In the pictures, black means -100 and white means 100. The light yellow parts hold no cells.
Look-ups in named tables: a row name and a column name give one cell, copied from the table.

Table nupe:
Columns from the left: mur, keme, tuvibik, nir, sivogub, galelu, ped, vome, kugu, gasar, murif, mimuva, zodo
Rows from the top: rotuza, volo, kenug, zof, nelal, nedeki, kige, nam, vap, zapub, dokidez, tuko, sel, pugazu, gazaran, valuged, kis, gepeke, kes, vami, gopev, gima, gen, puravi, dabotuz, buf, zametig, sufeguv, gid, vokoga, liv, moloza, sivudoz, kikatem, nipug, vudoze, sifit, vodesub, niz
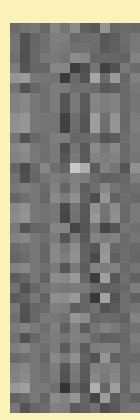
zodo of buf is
-23
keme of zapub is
17
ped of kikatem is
12
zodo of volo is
-6
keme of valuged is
-37
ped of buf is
19
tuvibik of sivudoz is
-7
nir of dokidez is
-9
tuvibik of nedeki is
-7

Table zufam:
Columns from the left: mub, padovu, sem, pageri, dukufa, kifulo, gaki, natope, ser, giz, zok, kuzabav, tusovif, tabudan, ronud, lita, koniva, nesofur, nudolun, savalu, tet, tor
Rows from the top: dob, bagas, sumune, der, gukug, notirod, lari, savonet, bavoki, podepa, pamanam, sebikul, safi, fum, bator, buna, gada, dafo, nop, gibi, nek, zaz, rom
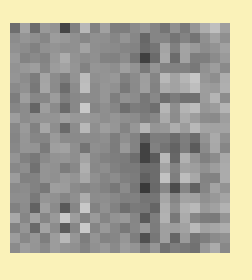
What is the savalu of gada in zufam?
4
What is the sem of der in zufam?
8
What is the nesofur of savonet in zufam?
-11
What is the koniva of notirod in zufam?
28
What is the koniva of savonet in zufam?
-3
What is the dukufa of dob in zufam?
15
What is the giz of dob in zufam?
26
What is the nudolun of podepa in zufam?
23
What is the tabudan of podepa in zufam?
-1
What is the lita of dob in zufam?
-9
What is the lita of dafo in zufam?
30
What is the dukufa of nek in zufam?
10
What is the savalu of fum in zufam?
0
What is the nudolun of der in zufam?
-2
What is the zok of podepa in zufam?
17
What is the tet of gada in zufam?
28
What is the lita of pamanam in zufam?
19
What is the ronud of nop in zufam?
-21
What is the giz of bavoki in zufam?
12

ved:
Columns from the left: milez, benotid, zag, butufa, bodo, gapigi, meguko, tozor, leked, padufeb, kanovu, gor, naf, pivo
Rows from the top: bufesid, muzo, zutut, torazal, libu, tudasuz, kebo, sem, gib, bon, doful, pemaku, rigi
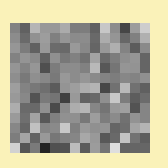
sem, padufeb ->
12
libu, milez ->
17
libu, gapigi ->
10
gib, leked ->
5
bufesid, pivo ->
61
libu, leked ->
45
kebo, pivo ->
-25
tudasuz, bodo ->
-5
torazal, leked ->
28
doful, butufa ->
4
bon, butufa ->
-31
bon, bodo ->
0
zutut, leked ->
-21
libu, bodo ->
-3
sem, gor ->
-2
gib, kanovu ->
20
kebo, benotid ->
3
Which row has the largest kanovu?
rigi

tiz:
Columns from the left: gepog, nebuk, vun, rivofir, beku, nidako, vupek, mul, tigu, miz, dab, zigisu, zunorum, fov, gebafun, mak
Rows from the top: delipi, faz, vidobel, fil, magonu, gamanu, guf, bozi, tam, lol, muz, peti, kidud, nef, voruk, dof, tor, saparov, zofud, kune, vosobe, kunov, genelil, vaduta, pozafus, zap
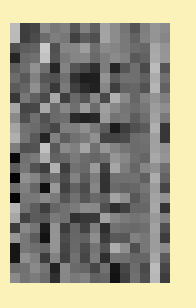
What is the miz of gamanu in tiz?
15
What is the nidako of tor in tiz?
-49
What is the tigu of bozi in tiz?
6
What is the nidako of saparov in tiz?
-34
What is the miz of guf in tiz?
6
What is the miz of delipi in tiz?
28
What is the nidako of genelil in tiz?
-45

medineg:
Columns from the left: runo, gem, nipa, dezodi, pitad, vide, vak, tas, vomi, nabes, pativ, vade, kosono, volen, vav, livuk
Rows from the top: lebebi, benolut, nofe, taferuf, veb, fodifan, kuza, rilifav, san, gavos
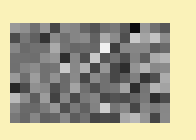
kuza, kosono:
-65
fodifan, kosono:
0
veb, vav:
7
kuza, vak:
29
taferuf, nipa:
-14
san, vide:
-37
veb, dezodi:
-11
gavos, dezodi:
-25
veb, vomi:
-46
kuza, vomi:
-37
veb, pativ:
-44
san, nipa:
-18
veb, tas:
38
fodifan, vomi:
8
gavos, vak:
-28
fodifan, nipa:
23
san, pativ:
-8
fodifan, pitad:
14
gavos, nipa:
5
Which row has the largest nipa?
fodifan

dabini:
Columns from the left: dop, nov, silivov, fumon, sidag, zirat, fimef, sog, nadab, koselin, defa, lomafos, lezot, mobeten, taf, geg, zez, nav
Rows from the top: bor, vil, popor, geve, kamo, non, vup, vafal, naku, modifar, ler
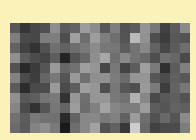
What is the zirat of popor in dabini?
-23
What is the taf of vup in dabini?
-4
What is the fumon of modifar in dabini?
-11
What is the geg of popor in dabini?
-44
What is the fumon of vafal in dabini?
-9
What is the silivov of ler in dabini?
3
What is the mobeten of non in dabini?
17
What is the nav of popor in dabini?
-14
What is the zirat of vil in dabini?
-39

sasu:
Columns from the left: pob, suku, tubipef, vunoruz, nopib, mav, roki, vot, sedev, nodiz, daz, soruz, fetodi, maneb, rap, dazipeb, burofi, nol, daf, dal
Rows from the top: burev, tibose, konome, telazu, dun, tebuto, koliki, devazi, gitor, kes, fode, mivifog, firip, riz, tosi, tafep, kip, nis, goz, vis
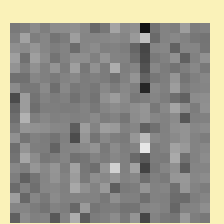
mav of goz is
-2
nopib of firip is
-22
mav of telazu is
2
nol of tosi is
-27
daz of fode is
21
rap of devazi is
4
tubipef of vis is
0
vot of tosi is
-7
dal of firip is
7
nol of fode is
15
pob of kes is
-14
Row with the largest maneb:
firip

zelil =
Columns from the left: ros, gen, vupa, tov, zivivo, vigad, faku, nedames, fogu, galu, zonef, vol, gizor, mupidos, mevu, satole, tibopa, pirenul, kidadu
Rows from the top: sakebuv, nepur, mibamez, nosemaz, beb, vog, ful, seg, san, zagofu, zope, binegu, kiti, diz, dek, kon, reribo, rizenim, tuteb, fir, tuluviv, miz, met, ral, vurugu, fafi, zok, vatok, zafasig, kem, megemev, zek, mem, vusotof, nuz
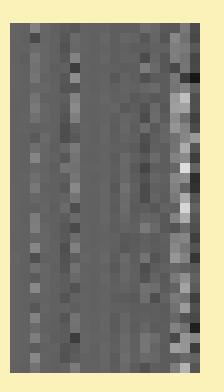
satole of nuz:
-28
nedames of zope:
-22
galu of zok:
-22
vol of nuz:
-18
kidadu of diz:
-51
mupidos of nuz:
-36
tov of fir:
-23
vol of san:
-30
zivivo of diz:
-24
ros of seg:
-23
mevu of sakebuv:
-19
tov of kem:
-23
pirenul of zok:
28
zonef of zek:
-26
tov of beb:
-20
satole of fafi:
-30

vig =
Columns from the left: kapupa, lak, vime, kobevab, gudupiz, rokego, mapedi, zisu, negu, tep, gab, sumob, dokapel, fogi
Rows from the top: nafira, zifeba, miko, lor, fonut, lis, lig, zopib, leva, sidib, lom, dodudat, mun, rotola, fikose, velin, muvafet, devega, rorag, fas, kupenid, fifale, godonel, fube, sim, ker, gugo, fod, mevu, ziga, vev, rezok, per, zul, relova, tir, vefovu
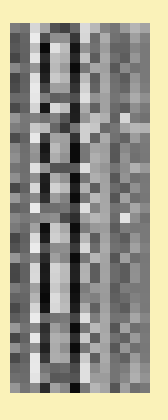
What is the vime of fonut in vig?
18
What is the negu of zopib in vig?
14
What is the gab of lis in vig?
-14
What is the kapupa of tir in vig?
-13
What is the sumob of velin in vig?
15
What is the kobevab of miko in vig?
-93
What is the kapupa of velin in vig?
12
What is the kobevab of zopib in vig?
-2
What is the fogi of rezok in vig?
-4
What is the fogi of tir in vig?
15
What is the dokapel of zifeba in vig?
25
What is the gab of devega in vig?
-33
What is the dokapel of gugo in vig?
-6
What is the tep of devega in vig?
30
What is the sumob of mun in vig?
7
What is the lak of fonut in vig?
-14
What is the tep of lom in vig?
-17
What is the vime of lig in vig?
83
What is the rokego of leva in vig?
47
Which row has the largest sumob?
fas

